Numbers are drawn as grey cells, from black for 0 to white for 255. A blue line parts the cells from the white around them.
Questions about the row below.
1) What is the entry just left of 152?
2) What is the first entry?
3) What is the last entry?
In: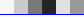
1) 224
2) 246
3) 152
